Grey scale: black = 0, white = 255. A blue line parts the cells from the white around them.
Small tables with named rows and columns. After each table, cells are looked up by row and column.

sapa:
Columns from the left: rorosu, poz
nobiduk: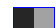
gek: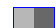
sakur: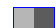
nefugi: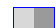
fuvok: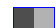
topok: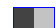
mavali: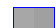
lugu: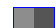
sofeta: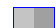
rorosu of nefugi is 216
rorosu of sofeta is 196
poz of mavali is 160
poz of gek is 104
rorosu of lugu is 141
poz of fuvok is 178
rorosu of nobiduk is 38
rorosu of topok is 67
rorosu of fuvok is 78
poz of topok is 195
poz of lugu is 85
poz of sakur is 92
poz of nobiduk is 162
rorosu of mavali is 167
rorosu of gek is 183
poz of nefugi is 154
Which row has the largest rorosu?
nefugi

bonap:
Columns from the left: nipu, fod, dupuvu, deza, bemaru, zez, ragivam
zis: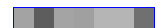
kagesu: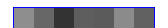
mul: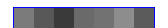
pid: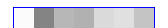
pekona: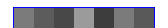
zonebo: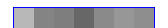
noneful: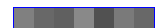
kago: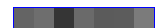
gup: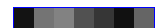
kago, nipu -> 100
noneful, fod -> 104
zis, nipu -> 163
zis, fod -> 93
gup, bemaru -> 54
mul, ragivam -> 91
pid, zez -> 224
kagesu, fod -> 103
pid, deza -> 177
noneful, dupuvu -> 96
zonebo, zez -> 151
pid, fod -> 132
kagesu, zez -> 139
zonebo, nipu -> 184
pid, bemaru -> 218
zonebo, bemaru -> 138

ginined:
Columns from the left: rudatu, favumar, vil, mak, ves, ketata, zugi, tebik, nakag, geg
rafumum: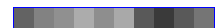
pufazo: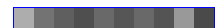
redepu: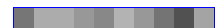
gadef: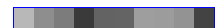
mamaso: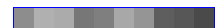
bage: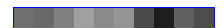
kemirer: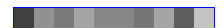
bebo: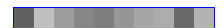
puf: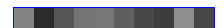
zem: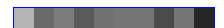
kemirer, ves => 135
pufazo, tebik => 84
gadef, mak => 58
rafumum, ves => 142
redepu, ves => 136
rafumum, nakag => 89
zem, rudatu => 181
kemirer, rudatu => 64
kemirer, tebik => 165
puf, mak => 117
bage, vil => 127
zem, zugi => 116
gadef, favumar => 142
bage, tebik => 30
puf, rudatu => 133
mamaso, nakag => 87
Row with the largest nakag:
pufazo

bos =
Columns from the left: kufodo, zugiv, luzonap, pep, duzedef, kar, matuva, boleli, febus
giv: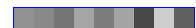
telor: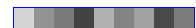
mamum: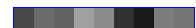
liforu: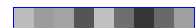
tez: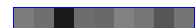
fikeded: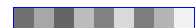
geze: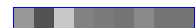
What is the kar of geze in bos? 117
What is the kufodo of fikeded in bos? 113
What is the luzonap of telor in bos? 123
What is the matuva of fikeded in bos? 126
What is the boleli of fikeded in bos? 180
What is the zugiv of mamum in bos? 107
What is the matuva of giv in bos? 71
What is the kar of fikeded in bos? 217
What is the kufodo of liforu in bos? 188
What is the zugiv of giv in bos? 137
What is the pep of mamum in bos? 160
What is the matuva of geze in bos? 138
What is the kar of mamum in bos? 49
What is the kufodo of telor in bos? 213
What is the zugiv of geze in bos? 82
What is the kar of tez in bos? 130
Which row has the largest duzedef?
liforu

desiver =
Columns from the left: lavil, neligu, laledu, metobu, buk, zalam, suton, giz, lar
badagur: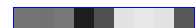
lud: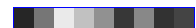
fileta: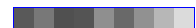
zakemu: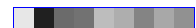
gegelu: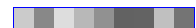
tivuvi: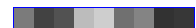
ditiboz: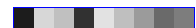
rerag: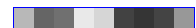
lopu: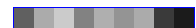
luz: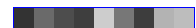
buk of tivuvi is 206
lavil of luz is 51
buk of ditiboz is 226
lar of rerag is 152
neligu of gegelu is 136
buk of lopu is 175
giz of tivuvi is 50
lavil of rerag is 184
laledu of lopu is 203
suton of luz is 61
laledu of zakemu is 107
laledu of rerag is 112
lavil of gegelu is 203
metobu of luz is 62
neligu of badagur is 115

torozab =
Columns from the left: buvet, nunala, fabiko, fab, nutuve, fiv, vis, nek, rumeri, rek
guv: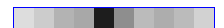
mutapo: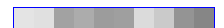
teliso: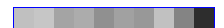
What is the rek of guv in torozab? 210
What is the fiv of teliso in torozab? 161
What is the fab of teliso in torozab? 172
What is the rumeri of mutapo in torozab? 148
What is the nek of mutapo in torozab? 202
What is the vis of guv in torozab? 187
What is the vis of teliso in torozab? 152
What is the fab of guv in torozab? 168
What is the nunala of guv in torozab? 204
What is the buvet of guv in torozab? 221
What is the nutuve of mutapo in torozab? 156
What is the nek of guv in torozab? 173
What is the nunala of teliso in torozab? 198
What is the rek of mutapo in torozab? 134

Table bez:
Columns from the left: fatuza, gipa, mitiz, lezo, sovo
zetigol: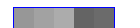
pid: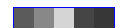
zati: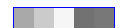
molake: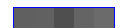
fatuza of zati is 169
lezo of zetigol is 100
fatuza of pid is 91
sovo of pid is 55
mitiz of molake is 79
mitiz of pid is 213
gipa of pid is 136
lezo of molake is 100
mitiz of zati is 246
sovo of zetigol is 107
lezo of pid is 69
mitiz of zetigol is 172
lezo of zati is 114
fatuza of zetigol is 151
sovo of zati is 120
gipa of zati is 203
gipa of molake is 97
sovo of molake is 107

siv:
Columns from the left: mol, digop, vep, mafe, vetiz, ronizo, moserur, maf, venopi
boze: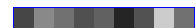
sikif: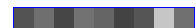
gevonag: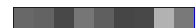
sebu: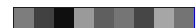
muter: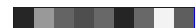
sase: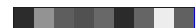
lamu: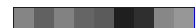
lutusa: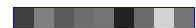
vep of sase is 94
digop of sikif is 111
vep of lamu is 130
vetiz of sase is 104
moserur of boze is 82
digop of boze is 137
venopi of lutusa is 117
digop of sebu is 65
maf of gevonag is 178
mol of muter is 38
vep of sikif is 70
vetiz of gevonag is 95
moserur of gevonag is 72

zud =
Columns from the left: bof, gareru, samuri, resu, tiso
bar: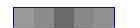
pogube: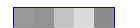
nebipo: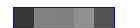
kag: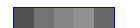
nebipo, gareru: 130
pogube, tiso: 141
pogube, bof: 153
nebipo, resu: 145
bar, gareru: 139
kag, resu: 145
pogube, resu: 218
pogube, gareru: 148
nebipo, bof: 55
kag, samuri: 133
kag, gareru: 115
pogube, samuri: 195
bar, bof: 153

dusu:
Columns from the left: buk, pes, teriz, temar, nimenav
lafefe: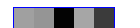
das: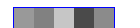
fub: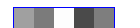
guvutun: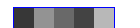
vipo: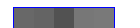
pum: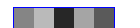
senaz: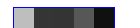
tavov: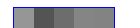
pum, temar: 165
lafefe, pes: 149
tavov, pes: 84
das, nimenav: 139
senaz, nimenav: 16
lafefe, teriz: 3
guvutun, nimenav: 184
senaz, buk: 190
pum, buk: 133
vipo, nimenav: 121
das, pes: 129
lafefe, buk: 160
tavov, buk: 150
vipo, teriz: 82
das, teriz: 198
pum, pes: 186
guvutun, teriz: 105
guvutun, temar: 67
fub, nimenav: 126
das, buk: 153

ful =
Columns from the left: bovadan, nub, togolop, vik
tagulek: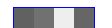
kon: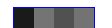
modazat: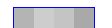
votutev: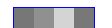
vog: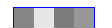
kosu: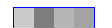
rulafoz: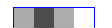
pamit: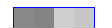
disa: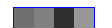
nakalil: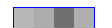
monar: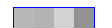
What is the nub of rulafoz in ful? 76
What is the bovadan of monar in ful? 184
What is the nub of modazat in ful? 205
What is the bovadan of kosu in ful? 203
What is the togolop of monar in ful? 210
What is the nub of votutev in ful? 144
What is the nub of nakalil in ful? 173
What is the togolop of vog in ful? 124
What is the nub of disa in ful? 129
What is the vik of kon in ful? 115
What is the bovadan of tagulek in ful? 97
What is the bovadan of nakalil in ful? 183
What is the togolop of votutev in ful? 212
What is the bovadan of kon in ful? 26
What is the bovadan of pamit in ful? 137
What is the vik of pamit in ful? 199
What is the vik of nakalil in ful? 175
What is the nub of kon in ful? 116
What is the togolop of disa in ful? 47
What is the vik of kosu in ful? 164

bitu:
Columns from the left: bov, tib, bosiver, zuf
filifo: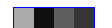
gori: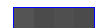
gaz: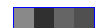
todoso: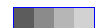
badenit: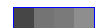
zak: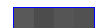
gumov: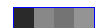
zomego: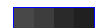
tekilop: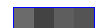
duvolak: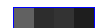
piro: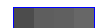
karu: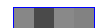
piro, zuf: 103
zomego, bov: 72
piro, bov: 76
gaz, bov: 137
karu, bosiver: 137
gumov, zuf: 148
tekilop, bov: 107
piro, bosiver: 96

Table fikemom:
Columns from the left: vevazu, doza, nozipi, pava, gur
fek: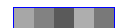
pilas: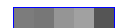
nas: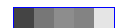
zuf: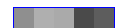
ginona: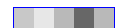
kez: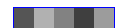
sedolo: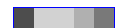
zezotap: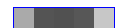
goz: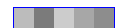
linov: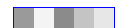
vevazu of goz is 188
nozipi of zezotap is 81
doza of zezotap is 84
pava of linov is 196
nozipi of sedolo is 210
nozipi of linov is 139
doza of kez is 177
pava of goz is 167
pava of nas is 131
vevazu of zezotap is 170
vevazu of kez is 85
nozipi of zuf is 170
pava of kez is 63
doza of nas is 119
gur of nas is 229
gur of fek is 121
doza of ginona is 231
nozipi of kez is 130
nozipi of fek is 90
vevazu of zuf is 143

